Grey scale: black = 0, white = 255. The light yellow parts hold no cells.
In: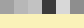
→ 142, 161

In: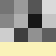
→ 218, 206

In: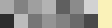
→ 210, 45

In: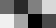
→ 216, 240

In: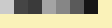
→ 22, 203

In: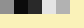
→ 178, 144
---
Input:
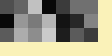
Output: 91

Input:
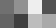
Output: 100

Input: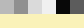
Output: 185

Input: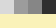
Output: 217

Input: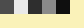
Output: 76

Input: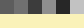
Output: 93

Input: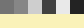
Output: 115

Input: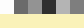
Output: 253
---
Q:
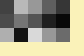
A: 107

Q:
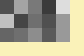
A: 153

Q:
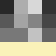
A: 100

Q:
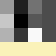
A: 76

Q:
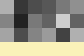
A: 176

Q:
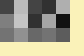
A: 92

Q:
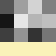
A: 118

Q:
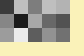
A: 113
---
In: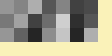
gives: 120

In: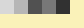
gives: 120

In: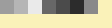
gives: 137

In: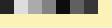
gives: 96

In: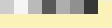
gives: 174

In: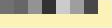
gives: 113

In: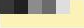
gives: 107

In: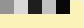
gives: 147
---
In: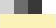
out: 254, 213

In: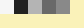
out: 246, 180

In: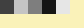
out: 230, 196

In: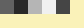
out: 240, 181

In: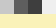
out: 239, 200

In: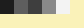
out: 243, 137

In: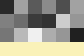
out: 240, 205

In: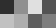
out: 224, 193
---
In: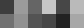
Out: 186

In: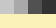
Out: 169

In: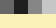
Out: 134

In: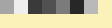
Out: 185

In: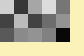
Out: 208

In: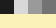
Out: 154
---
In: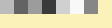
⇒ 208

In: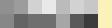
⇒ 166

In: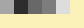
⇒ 104

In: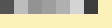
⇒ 176

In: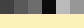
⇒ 12

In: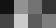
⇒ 203

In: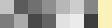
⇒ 225

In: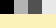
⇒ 179
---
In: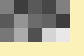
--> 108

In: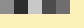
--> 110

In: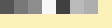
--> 141

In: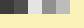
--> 144

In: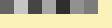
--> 123

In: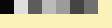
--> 112
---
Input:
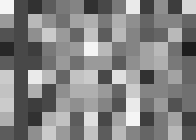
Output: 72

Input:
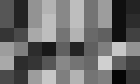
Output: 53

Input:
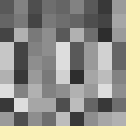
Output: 78

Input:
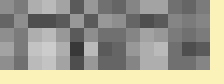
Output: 112

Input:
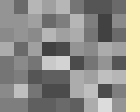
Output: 126

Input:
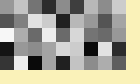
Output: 237

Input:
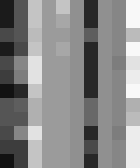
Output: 61

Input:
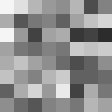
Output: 107

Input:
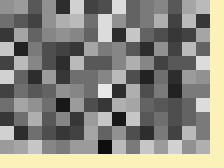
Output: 165
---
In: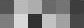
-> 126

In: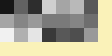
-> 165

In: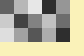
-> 203

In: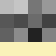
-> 87

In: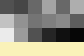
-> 194

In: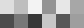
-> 76
